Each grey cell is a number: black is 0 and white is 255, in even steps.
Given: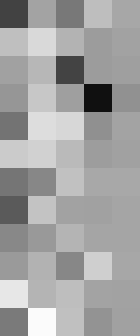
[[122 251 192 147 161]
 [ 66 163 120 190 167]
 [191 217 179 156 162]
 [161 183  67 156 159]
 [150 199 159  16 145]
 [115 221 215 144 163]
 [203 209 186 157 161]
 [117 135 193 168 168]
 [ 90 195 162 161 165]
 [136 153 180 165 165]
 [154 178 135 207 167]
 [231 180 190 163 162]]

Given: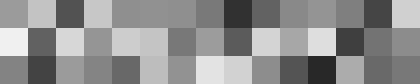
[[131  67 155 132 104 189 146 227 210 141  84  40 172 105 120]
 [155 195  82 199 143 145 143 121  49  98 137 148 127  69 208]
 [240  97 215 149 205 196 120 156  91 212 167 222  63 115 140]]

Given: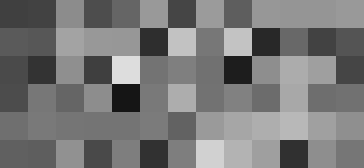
[[ 96  94 145  73 126  49 126 209 179 159  48 142 118]
 [ 64  66 140  77 101 153  69 155  94 151 149 149 153]
 [ 90  87 163 152 151  46 194 119 195  40 104  66  84]
 [ 74  51 143  63 221 115 127 113  29 142 172 159  69]
 [ 76 119 101 141  21 121 173 114 129 108 168 110 113]
 [111 121 117 116 116 123  98 154 166 174 184 160 143]]

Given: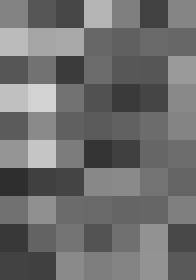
[[ 66  64 138 125 132 147  89]
 [131  86  70 180 127  65 133]
 [187 165 169 103  96 105 103]
 [ 86 114  59 108  87  86 154]
 [192 210 114  81  58  69 137]
 [ 91 138  96  90  97 108 132]
 [149 197 124  52  64 102 109]
 [ 46  64  68 135 138 115 100]
 [113 144 107 105 101 102 127]
 [ 56  99 116  83 112 146  72]]

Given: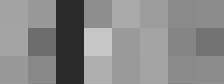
[[152 137  42 175 153 164 138 140]
 [163 152  42 141 170 156 138 140]
 [164 109  42 198 154 164 133 115]]

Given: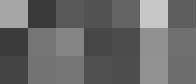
[[ 68 115 118  80  77 146 109]
 [166  57  89  82  99 199  93]
 [ 59 117 132  71  75 144 111]]

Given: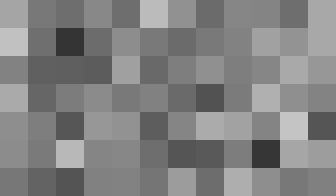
[[119  99  84 129 130 117 156 109 174 142 120 128]
 [165 120 110 136 110 187 145 107 134 132 110 168]
 [193 111  52 108 141 121 107 121 130 161 147 168]
 [130  96  95  92 160 105 126 144 126 134 169 151]
 [170 102 124 139 121 129 106  82 123 176 143 131]
 [142 126  86 151 146  93 133 171 162 132 196  85]
 [140 122 184 133 135 110  85  89 125  54 166 157]]

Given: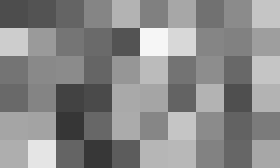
[[174 229 100  55  92 182 184 130 102 167]
 [ 77  83 100 133 179 128 167 113 139 197]
 [205 154 117 106  83 246 216 133 129 158]
 [116 137 139 101 150 187 115 141 104 197]
 [105 132  66  74 169 165  99 179  79 179]
 [165 163  54 103 171 134 197 139  98 123]]

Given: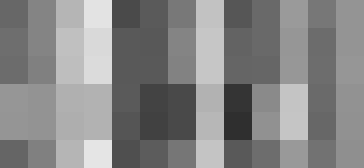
[[101 128 181 229  79  92 118 196  89 109 153 114 143]
 [103 132 181 227  74  90 120 194  86 105 154 119 148]
 [110 132 192 217  89  88 132 198  99 105 150 108 148]
 [108 128 190 219  89  89 130 198 101 102 151 109 150]
 [150 147 176 178  90  67  73 178  52 138 196 106 146]
 [149 147 174 178  85  65  73 183  47 145 197 103 145]]
